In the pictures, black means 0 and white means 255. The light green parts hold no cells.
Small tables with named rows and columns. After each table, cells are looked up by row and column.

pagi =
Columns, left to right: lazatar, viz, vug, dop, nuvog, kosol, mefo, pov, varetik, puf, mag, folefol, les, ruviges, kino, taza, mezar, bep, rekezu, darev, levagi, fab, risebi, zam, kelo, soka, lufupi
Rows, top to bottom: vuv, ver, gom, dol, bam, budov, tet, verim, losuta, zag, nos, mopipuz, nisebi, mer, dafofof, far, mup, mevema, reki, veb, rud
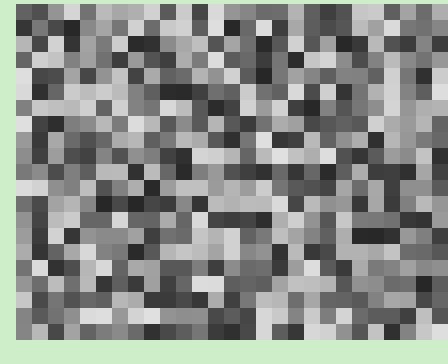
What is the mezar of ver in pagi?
62
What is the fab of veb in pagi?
107
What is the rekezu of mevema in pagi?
190
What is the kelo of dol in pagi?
137
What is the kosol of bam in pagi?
147
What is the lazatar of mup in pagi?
115
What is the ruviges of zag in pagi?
181
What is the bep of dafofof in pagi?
164
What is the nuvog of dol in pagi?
160
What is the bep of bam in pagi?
162
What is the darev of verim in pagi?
87
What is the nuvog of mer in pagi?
102
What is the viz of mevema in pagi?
109
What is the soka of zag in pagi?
195
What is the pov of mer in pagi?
102

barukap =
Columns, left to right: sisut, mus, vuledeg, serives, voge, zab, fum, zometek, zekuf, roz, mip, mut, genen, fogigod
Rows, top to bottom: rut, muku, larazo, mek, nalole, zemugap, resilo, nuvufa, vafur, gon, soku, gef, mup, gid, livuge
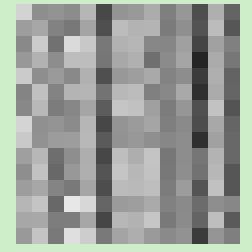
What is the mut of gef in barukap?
84
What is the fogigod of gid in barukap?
90
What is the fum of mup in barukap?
155
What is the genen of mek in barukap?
171
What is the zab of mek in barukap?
118
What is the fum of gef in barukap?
187
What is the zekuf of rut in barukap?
172
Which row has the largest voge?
mup

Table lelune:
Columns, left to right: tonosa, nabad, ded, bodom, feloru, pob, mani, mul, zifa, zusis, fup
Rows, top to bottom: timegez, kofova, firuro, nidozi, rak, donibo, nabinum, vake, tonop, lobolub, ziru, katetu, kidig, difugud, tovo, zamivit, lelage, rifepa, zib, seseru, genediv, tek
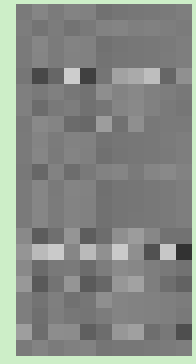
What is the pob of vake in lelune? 157
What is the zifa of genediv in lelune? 110
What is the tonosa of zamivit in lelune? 149
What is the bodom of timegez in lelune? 131
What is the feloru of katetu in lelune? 130
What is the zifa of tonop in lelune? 120
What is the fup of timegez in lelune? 126
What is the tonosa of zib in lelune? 126

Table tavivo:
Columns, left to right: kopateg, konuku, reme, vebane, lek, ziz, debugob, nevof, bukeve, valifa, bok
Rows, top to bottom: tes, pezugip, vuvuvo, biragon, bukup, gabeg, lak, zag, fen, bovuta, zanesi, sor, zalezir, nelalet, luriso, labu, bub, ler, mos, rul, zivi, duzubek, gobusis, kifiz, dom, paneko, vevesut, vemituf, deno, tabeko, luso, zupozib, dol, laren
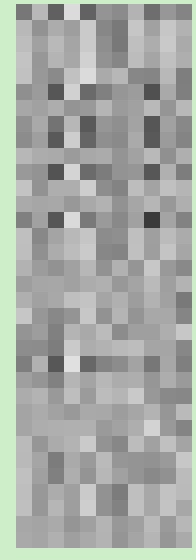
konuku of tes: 184
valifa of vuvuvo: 201
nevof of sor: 189
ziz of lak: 181
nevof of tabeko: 148
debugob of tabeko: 161
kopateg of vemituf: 186
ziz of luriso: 140
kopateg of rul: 198
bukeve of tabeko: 137
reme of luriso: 164
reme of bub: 146
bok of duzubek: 135
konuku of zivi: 157
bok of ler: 179
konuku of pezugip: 146
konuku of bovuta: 172
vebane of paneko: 153

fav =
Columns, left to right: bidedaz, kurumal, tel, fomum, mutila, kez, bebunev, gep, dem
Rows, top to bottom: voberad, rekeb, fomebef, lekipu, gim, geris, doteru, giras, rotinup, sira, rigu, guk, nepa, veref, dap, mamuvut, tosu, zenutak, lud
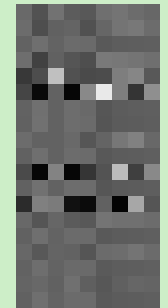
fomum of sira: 108
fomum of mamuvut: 98
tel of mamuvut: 100
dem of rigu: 137
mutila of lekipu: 78
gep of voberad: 108
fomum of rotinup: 105
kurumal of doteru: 112
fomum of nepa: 17
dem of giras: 94
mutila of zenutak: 95
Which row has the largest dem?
geris

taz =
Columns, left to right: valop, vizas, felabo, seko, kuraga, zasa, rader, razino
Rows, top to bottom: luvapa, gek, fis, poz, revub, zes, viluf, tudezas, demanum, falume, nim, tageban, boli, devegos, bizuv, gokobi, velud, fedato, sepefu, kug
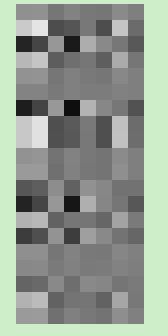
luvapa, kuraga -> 120
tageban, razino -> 114
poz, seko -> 111
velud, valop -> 136
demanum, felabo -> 80
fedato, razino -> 122
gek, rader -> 196
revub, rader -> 136
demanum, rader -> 193
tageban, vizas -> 94
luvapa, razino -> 127
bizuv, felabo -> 147
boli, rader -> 118
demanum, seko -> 88
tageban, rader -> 114
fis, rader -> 119
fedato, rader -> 117
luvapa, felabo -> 118
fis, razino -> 88
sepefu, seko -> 116

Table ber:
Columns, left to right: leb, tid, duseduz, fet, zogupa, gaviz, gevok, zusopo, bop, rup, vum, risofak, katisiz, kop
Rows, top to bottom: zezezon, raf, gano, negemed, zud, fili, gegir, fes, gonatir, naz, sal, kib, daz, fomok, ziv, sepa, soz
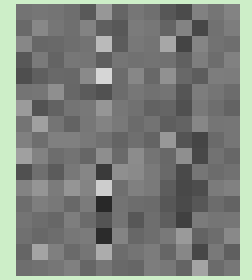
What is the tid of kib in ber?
149
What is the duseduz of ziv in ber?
109
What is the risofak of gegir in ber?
121
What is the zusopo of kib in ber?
128
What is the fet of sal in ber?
120
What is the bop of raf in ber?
119
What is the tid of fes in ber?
160
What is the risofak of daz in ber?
87
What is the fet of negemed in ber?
119
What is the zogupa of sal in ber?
134
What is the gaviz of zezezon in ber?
151
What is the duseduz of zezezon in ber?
116
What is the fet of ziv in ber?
119
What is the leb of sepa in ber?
101
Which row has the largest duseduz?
fili

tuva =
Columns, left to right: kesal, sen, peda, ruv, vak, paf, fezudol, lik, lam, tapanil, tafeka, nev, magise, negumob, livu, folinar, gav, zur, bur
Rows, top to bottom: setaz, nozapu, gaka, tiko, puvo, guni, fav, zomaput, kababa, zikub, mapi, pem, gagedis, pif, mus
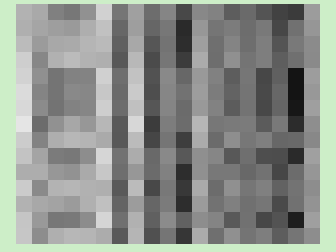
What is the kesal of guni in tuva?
219
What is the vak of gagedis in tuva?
176
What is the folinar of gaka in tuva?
126
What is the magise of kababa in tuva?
107
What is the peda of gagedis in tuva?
163
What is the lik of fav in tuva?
192
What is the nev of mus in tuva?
171
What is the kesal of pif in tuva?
197
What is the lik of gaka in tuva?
168
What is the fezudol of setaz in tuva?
117
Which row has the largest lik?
zomaput

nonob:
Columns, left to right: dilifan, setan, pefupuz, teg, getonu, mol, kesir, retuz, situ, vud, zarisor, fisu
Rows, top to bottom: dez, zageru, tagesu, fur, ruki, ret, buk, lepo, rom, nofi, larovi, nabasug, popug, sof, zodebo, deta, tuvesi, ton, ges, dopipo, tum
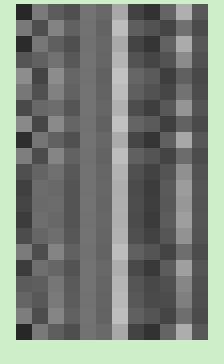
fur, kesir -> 180
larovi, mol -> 102
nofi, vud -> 68
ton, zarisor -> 134
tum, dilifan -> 39
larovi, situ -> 66
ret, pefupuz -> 129
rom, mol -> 103
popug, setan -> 106

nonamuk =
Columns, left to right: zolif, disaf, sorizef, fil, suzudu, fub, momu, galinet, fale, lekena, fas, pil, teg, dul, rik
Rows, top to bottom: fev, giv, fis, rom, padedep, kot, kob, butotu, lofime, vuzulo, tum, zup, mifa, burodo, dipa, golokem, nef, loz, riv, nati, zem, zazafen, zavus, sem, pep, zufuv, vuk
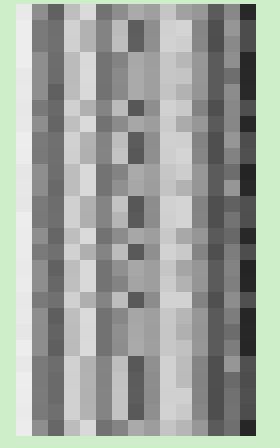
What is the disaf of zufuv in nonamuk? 122
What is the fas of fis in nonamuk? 206
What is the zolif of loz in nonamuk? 235
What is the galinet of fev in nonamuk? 170
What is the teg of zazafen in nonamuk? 91
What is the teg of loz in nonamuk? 91
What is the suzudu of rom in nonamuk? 217
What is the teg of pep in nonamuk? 78
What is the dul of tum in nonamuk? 109
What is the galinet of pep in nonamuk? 93
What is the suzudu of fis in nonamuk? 178
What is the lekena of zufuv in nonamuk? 210
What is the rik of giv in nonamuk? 76
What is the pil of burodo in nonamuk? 132
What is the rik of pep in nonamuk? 80
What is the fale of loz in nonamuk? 158
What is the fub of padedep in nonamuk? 115
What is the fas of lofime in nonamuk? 207
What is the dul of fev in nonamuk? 136

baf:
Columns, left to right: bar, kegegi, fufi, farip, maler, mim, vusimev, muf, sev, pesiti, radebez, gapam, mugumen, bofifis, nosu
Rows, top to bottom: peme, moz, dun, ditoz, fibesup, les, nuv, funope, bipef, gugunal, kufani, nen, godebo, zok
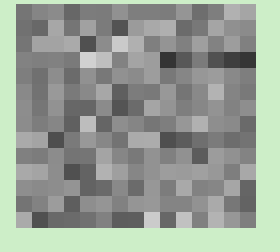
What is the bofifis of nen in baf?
166
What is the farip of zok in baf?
107
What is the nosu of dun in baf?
128
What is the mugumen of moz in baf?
165
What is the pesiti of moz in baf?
175
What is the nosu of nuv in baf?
142
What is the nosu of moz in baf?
139
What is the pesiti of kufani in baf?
157
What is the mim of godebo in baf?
149
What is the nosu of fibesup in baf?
126
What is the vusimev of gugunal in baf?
134
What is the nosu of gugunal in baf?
131
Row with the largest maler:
ditoz

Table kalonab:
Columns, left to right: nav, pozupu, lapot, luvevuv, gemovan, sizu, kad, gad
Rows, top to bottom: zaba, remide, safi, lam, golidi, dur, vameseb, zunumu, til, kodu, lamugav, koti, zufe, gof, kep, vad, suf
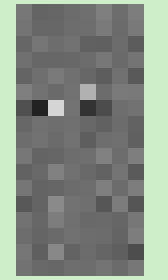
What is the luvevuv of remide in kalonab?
109
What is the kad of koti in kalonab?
108
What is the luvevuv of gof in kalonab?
112
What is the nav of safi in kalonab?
102
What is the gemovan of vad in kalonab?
108
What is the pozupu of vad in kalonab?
95
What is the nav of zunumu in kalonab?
103
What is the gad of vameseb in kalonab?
114
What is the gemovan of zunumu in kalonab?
104
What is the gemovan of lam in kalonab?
108
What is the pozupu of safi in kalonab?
118
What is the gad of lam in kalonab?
116
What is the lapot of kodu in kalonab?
102
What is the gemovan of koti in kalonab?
110
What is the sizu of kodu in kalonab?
129
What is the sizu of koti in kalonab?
127
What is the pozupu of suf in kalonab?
105

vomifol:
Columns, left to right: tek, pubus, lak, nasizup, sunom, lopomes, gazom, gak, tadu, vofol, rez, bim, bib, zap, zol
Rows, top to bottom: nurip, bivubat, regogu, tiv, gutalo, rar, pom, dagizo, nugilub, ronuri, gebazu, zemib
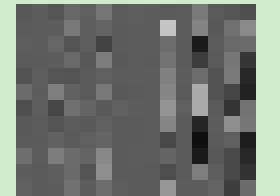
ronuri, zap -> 74
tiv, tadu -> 91
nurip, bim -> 122
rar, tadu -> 93
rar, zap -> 69
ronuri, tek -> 110
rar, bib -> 82
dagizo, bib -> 93
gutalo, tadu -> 93
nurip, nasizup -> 104
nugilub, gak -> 91
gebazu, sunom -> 84
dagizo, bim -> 37
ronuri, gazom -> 90
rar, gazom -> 89
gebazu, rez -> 90
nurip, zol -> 79
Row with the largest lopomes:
gebazu

